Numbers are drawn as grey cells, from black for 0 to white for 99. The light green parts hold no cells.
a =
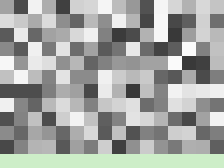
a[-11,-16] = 63
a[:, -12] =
[25, 55, 66, 88, 56, 88, 67, 85, 80, 40, 34]
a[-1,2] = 70
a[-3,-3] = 28
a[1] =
[85, 78, 66, 85, 55, 39, 72, 55, 93, 70, 27, 96, 28, 37, 81, 43]
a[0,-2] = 84
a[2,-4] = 22
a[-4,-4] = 87
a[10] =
[28, 51, 70, 71, 34, 62, 48, 80, 25, 56, 79, 57, 47, 68, 67, 37]
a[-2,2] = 65
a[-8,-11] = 42
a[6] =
[30, 30, 30, 49, 67, 62, 28, 91, 69, 22, 74, 51, 94, 88, 90, 93]
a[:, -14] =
[94, 66, 40, 93, 91, 73, 30, 39, 75, 65, 70]
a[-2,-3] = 82
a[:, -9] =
[95, 55, 50, 35, 50, 93, 91, 77, 37, 35, 80]
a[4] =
[96, 58, 91, 86, 56, 71, 39, 50, 59, 57, 63, 63, 97, 22, 25, 73]
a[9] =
[54, 40, 65, 58, 40, 67, 84, 35, 75, 32, 50, 45, 80, 82, 40, 49]
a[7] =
[93, 52, 39, 72, 85, 71, 50, 77, 82, 87, 42, 50, 87, 82, 55, 45]
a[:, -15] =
[29, 78, 91, 35, 58, 95, 30, 52, 51, 40, 51]
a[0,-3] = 69
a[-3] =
[31, 51, 75, 30, 80, 94, 75, 37, 51, 88, 83, 70, 42, 28, 63, 94]
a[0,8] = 73
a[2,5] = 84
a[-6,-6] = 78
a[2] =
[35, 91, 40, 63, 66, 84, 93, 50, 23, 29, 69, 96, 22, 61, 82, 72]
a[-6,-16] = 75

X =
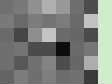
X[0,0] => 44
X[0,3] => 68
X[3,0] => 43
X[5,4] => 42
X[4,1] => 34
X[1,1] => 41
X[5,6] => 23
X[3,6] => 46
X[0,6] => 30
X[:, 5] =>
[43, 41, 40, 41, 40, 44]
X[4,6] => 67
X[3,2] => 29
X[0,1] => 47

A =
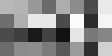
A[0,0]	71
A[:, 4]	[67, 29, 7, 34]
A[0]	[71, 70, 59, 41, 67, 54, 29, 91]
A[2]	[29, 24, 10, 26, 7, 89, 47, 52]
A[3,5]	60

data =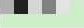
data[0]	68
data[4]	88
